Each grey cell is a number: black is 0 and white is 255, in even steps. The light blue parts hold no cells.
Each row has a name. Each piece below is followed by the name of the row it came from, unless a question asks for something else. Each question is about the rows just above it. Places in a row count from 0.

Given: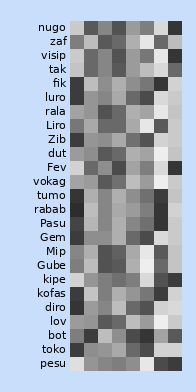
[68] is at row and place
Pasu, 0
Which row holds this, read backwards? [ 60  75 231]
pesu
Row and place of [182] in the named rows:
Pasu, 1
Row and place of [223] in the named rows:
pesu, 0
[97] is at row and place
Mip, 3

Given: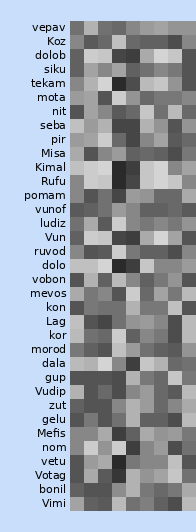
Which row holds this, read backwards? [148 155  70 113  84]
pomam
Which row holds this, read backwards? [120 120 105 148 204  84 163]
mota
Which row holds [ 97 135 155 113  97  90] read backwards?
vunof
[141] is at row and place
bonil, 3
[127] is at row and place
Vimi, 5
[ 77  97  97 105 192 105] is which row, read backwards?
Koz

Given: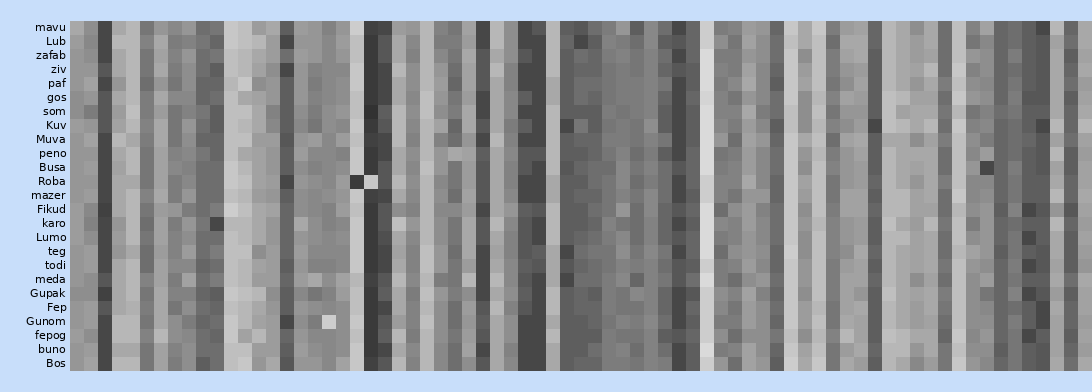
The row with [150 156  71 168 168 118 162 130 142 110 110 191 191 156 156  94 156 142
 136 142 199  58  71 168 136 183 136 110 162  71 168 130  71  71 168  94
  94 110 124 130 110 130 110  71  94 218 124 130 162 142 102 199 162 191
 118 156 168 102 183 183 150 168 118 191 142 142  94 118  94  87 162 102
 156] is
buno
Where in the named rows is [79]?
Lumo, 22
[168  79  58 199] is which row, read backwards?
Lumo
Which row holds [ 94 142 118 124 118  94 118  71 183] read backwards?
Kuv
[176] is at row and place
Fep, 4
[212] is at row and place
gos, 45

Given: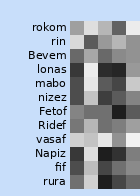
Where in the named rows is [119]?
Ridef, 0
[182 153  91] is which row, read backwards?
rin
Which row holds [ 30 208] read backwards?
rura
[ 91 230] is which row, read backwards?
mabo
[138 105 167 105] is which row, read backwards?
Bevem
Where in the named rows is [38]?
lonas, 3

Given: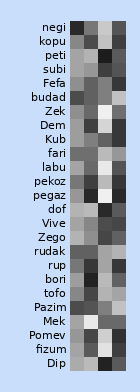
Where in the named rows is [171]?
Dip, 0
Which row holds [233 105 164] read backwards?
labu
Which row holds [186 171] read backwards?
Dip
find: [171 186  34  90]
Dip
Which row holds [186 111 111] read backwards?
fari
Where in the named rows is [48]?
Pomev, 3

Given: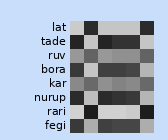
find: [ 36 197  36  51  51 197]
tade
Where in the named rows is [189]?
nurup, 1
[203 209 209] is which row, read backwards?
rari

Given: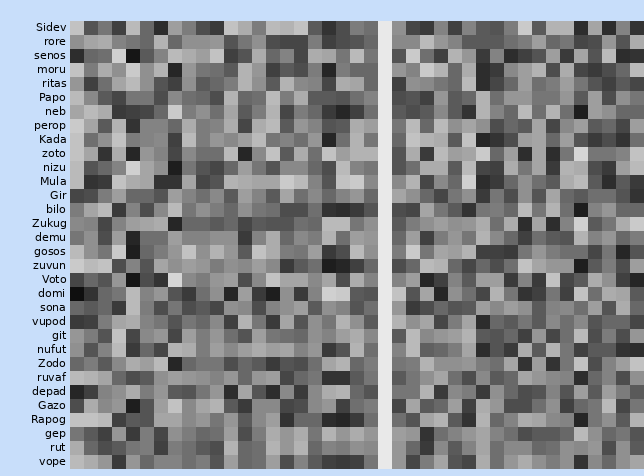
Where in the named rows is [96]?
nufut, 25
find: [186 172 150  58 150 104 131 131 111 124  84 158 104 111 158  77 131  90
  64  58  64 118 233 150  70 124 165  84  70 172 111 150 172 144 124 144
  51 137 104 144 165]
vope

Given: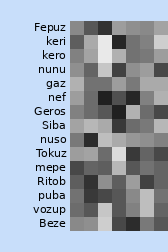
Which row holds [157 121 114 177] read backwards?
kero
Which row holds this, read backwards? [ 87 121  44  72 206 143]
Beze
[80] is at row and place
nef, 3
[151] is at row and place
nuso, 4

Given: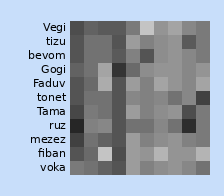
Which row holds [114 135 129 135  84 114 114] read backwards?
tonet
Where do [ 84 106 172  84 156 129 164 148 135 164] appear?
Faduv
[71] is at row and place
Tama, 0
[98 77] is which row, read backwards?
Vegi

